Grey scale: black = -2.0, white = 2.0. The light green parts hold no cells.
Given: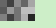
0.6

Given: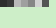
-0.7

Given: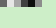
0.2

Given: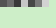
1.3

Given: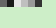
-1.2

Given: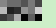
-0.9

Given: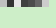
1.2

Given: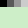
1.2
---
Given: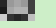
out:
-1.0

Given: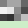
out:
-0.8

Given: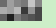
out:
-0.9

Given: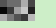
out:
-1.5

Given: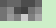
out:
0.2

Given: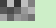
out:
0.8

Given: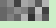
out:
-1.0

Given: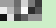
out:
-0.7

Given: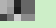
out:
-0.4
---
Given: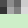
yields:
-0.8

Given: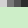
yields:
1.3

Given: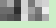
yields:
0.1

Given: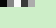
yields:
-1.9

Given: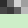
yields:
-1.3

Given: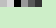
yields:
1.0

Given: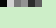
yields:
-1.9
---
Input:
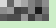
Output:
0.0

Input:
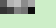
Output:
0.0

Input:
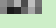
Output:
-0.4

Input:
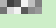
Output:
-0.6

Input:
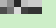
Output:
-1.0

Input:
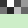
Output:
-1.4

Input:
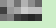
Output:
1.2
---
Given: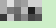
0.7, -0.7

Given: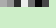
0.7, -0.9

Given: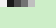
1.8, 1.0

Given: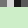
-0.2, -0.6

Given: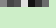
0.1, -0.3

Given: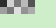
-1.3, 0.7
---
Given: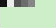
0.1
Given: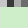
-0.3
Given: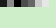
1.6
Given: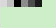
-1.6
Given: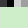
0.5
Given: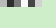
1.3
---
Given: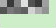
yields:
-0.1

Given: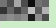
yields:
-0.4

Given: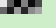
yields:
-1.6

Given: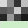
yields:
-0.4

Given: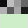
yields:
-0.6

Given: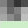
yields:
-0.4

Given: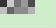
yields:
-0.4

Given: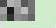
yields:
-1.6

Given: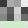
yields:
-0.5
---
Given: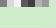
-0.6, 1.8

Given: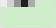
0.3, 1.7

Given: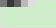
-0.5, 1.5

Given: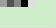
0.1, 1.5

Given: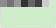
-1.2, 1.2

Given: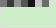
-0.7, 1.1

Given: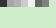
1.2, 1.8

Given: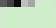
-1.8, 1.0

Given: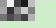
0.2, 1.8
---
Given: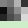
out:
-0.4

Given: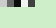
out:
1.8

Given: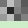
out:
-0.6

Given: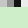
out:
-1.7

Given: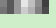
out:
0.0

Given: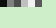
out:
1.8

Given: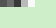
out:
0.9
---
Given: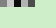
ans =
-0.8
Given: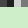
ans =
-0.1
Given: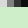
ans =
-1.8
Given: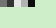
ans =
-1.8
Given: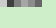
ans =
-0.4
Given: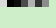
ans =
0.2
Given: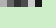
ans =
-1.6
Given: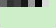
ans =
1.4
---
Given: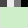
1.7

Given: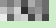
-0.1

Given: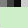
-1.0

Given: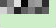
0.1

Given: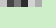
-0.9

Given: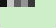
1.1

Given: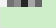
-0.2

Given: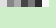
0.1

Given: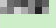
-0.3
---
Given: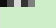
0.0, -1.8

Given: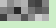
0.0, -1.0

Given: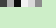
0.2, -1.0

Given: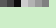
0.0, -0.6

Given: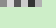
0.8, 0.2

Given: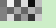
1.0, 0.0

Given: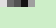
0.5, 1.5
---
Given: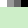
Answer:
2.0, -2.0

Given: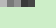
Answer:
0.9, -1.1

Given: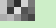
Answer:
1.5, -1.3

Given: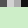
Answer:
1.3, -1.7

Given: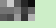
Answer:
1.2, -1.8

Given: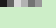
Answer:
1.4, -1.6

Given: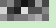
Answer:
1.5, -1.7

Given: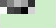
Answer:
1.9, -1.9
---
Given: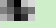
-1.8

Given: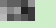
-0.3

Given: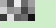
-0.5

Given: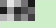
-0.6

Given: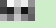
1.1

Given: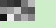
-0.1

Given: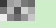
-0.3

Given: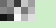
1.9
